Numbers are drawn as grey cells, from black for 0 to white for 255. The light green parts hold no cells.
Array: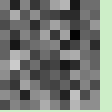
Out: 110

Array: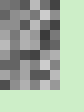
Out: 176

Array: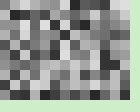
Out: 52

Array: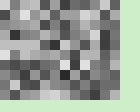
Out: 149

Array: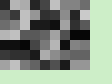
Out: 121
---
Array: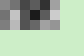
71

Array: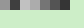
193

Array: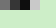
14

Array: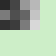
152

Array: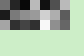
8

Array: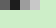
157

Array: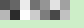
235

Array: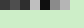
46
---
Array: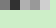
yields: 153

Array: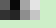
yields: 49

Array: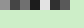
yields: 69

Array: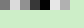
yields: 121

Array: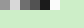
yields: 111

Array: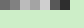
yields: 108
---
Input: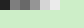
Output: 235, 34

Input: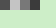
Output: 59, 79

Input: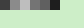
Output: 30, 62

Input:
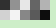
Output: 179, 210

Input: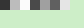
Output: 229, 52

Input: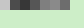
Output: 109, 198

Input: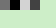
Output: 66, 114

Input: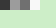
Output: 248, 55
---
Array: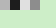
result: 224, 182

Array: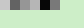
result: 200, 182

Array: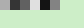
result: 224, 174

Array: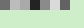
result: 218, 188

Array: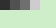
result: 205, 111

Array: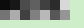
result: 216, 184

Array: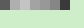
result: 196, 175

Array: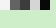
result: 244, 213
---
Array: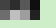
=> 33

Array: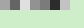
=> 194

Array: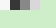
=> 216

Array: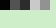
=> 146

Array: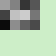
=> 74

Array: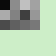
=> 120

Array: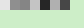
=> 71
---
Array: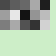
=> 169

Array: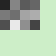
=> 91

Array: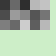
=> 184

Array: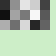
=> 206

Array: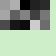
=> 33

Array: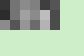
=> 63
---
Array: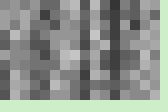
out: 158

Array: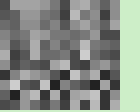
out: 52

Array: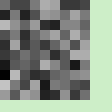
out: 145

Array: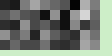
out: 94

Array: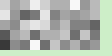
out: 100
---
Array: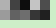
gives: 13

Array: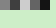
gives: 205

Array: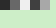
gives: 239

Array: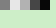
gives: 178

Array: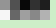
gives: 8

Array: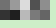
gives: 220

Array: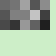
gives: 162

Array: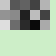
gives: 98

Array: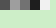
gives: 114

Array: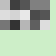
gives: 85
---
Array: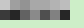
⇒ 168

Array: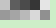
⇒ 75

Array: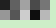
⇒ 162

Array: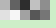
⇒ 45

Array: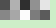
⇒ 47

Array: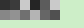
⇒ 37

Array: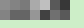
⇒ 191
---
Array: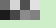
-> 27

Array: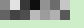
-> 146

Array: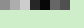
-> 7

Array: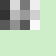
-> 50

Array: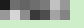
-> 122

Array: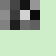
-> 141
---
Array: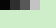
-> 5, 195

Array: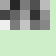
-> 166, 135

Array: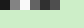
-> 25, 78

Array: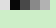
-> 223, 178

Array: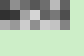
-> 78, 131

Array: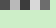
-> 78, 109
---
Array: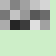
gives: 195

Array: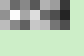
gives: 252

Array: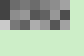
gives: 141

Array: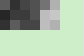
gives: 59

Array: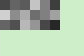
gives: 140

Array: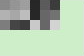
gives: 167

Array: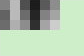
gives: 186
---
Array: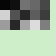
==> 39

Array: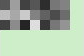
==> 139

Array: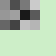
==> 67

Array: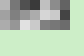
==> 150

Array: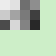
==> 215

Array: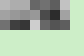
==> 63

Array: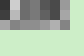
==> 132

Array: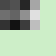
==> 18
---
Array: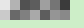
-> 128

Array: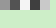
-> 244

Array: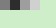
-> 158

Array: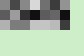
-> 124

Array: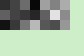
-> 118

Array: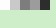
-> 125

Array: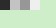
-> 151

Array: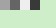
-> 238
